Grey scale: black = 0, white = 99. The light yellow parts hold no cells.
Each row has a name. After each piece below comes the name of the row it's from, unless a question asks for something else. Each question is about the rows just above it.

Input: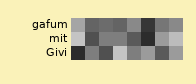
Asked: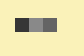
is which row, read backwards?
gafum
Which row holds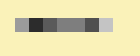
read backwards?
mit

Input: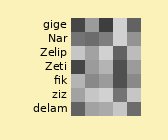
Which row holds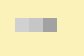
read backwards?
ziz
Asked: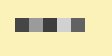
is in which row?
gige
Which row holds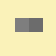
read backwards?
Nar
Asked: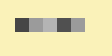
Zeti

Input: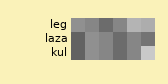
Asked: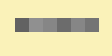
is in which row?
laza

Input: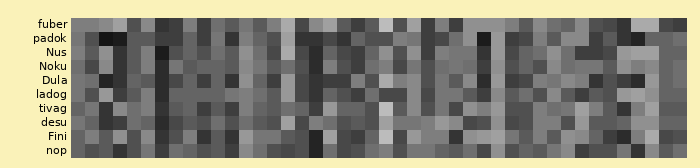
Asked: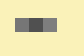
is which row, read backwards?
nop
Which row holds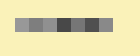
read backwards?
tivag
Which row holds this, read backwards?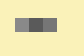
Dula
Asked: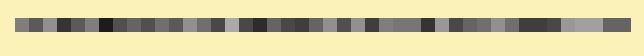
Nus

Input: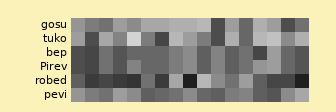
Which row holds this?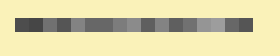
Pirev
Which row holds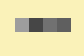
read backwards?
bep
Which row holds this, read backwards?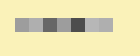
gosu
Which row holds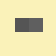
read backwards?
pevi

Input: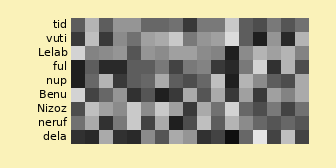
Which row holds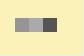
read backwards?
dela
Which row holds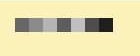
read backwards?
neruf

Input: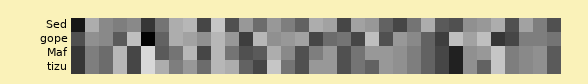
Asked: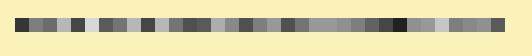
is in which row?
Maf
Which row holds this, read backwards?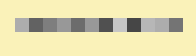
Sed

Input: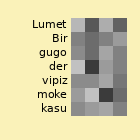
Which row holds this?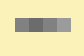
Bir
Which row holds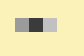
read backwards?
der
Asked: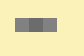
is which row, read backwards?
Bir

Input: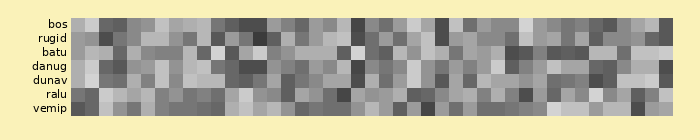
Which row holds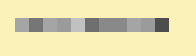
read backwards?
rugid
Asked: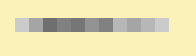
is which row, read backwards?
ralu
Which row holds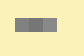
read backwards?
bos
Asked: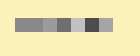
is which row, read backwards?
bos

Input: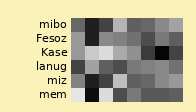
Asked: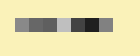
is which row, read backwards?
miz
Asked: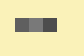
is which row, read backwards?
Fesoz
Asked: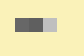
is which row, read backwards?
miz
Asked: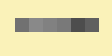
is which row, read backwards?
lanug
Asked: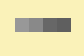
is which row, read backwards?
miz
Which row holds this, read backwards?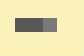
mem

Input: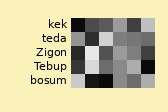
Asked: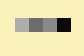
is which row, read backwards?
bosum
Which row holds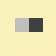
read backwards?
kek
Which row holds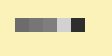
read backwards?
teda

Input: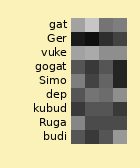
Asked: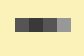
budi
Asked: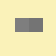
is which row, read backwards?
gat
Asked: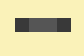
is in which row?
kubud
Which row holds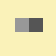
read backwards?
budi
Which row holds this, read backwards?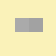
vuke

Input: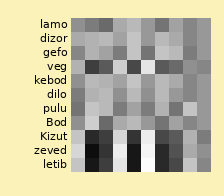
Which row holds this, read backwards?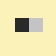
Kizut
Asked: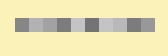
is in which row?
gefo
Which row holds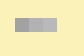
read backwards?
kebod
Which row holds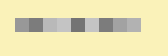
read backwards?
gefo
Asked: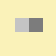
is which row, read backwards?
gefo

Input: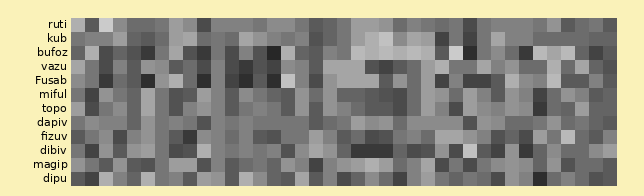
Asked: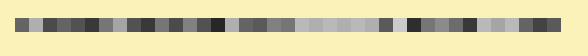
bufoz
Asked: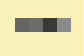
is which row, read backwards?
topo

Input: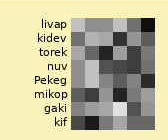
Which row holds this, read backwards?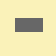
kif
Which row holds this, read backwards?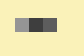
mikop
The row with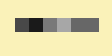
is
kif
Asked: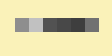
nuv
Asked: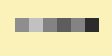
Pekeg
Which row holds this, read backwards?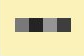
mikop
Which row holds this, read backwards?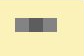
Pekeg

